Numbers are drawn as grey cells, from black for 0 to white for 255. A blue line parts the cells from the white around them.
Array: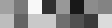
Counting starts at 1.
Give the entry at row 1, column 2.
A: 121
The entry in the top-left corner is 161
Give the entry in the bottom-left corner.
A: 189
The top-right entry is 131
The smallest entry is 24

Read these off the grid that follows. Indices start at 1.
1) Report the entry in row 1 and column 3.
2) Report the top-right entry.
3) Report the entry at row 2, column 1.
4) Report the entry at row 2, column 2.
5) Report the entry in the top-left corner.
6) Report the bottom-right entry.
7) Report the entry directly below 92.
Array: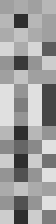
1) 160
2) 183
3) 183
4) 46
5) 160
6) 125
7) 205

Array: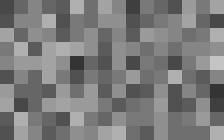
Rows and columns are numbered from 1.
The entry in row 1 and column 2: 102
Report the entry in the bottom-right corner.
175
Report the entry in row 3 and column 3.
143
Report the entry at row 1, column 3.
133
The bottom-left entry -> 81
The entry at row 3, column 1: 163
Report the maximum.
196
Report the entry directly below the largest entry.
133
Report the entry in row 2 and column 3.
133
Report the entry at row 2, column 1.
81
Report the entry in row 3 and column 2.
102
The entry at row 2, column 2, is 133
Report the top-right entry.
163
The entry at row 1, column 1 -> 72
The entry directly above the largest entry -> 143

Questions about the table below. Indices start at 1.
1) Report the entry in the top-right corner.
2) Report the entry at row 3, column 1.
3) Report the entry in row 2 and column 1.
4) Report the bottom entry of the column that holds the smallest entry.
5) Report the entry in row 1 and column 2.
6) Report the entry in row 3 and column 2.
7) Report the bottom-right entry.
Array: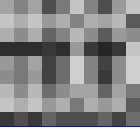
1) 196
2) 174
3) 196
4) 100
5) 131
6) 141
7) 109

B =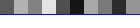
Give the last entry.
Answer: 149
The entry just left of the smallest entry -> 79
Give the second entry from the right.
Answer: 44

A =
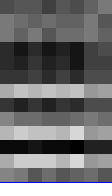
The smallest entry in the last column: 33
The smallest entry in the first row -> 64
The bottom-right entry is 86
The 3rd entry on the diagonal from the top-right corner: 109
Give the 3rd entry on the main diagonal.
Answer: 121
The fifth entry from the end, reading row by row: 109
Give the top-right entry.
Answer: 121
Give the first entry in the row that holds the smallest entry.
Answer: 10
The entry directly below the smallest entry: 215
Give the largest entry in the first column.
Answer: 182
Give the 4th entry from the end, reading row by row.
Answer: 86
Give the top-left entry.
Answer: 76
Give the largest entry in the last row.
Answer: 132
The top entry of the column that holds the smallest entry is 76
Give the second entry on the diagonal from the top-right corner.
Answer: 121
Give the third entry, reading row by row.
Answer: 86
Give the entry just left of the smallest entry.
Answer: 10
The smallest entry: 1
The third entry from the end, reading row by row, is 98

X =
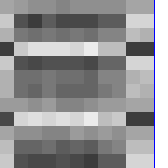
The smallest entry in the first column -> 60
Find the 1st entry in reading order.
165
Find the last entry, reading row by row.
213
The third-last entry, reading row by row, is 92
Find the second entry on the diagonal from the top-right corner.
213
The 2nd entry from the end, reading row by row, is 213
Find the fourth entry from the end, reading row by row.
92
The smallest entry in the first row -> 132
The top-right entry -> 165
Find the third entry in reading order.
143
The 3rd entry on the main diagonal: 111
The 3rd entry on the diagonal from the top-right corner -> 132
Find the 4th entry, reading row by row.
143
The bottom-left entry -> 201

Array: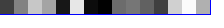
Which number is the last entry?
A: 176
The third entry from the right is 208
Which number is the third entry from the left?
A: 199
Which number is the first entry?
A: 63

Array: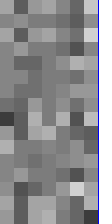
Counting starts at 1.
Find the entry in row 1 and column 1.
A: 164
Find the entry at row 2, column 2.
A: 142
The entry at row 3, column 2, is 93
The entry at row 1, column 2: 93
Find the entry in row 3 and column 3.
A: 152
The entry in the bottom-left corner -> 152
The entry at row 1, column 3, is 152
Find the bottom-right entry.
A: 60
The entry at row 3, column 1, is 164
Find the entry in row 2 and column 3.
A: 124
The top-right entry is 198
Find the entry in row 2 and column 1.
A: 133
